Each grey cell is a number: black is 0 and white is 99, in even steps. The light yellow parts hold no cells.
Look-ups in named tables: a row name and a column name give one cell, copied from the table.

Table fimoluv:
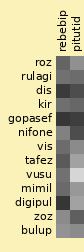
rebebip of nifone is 50
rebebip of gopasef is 21
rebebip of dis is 23
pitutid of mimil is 59
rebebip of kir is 43
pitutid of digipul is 63
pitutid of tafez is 63
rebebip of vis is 42
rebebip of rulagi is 44
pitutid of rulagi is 42
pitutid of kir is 40
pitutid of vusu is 83
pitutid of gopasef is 24

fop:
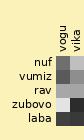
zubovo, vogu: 88
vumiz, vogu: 35
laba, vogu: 25
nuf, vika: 74
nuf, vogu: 43
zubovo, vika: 17
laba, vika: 22
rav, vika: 64
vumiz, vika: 55
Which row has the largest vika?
nuf

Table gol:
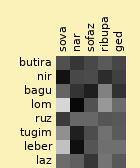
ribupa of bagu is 50
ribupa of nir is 17
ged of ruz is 34
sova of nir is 7
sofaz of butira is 28
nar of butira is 21
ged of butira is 27

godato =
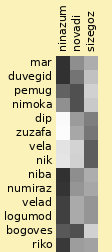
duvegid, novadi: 45
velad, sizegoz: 58
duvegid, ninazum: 19
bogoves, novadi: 31
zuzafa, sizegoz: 46
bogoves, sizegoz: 81
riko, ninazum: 22
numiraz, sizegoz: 65
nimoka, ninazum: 56
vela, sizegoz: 36
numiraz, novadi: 58

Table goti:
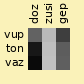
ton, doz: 9
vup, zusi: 72
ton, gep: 36
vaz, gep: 37
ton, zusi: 74
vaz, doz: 4
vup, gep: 24

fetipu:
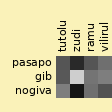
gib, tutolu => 34
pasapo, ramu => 33
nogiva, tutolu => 49
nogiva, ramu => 43
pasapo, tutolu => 33
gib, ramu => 45
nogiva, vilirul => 32
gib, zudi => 80
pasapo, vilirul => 43

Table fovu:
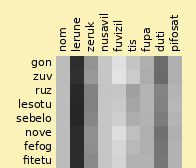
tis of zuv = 79
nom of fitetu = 73
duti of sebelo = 48
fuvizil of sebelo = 80
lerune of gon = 18
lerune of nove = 17
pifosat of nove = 68
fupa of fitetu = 69
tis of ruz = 62
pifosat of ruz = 70
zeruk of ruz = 50
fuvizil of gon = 87
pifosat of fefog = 69
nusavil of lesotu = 77
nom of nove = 73
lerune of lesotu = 15
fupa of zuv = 67
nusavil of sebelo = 77
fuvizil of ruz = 77

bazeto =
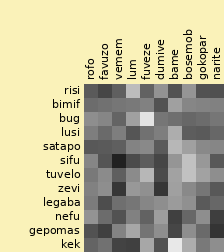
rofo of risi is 35
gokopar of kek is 47
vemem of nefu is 32
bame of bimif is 62
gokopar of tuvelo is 63
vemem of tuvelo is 37
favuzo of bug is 52
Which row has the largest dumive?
nefu

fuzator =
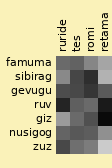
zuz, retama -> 79
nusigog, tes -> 34
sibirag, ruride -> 53
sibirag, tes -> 27
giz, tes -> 41
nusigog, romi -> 36
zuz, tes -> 43
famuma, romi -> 52
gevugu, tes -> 28

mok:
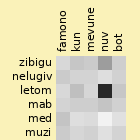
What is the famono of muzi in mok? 79
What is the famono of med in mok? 76
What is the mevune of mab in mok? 80
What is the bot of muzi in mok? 82
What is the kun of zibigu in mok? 77
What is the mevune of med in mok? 85
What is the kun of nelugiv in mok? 82
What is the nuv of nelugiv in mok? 86
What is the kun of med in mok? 86
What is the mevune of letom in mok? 83
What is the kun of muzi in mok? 83
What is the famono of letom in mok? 84
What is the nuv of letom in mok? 15
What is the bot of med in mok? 87
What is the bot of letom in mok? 77
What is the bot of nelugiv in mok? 81
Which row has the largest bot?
med

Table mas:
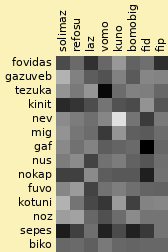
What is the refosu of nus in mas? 54
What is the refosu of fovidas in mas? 41
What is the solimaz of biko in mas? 40
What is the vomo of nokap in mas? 36
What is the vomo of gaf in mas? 36
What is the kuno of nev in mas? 87

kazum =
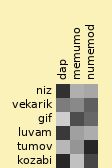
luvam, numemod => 67
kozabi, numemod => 27
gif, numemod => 40
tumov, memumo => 58
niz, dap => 19
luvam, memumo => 62
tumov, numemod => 15
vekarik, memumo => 53

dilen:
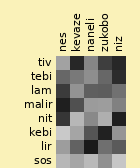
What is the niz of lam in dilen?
44
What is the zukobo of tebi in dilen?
40
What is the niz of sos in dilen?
77
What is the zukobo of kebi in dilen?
13
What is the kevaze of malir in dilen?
31
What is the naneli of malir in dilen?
60
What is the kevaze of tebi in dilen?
47

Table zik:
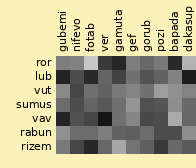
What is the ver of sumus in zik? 34
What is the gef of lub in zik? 44
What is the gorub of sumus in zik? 31
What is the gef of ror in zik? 49
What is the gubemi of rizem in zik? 47
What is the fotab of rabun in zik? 42
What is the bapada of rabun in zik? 30
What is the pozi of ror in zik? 47
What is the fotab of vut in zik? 43
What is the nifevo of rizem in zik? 27

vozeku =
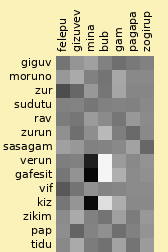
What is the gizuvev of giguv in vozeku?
58
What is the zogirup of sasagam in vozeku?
40
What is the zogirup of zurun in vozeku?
53
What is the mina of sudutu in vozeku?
46
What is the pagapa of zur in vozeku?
52
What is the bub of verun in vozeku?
95
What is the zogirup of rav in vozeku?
54
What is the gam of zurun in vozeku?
49
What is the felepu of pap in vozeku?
55
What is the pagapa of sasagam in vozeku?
63
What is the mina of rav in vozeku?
60

